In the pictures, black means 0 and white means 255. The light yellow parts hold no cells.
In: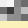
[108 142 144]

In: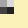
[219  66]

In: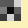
[208  11  57]

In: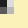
[219  90]

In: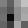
[193 140  10 100]

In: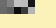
[23 58]

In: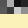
[ 37 203]

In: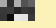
[ 99  56 231]

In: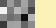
[108 154 123 161]
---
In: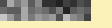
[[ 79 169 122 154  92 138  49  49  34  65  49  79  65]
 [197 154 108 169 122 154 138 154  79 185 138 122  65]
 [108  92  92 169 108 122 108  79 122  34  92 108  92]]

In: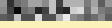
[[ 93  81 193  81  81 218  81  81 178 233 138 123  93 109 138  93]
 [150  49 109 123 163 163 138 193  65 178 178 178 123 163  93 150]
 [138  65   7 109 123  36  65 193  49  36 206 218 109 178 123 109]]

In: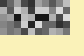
[[177  89 205 177  61 205 205 132 218 103]
 [ 61 103 161  73  49 161 132  89 132 190]
 [145 117 132  73 190  89 103 177 161 117]
 [132 117  89 205  37 218 103 103  49  73]
 [145 161  23 190 177  23  23 177  73 218]]

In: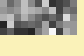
[[151 137 151 191 176 164 137 191  65 122 106]
 [164 106 137 191 137  81 204  50  65  81 122]
 [176 191 122 176 137 106  81 106  81 219 137]
 [ 37 204  81  94 106  94 164  65 122 151 151]
 [ 65  94  50  50  37 122 164 247  65 176 151]]

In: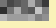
[[ 46 115 171 103  87 197 129]
 [184 157 157 157 171 129 144]
 [115  71  87 103 171 103  58]]

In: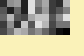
[[ 72 116 183 168 116 143 102  60  16   2]
 [ 44 143 156  32 224 129 168  60  44 183]
 [ 86  32 102  32 224 102 156  60  86 129]
 [102 183  86  72 168 196 196  86 143 224]
 [ 60 143  44 196  86 224 183  72 116 116]]

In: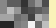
[[135 190 150  65  77  93 109]
 [ 38  38 123 135 242 109 190]
 [164 164 109 123  65 178 150]
 [135  93  93  51 109 150  77]]

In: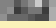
[[144 104 104 104  88  72  72 173]
 [130 130  88 118 144 202 104 159]
 [130 144  60  88 118 118  60 173]]

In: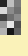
[[ 66 111 139]
 [ 37 191 123]
 [217 139 111]
 [179  22  96]
 [151 230  80]]
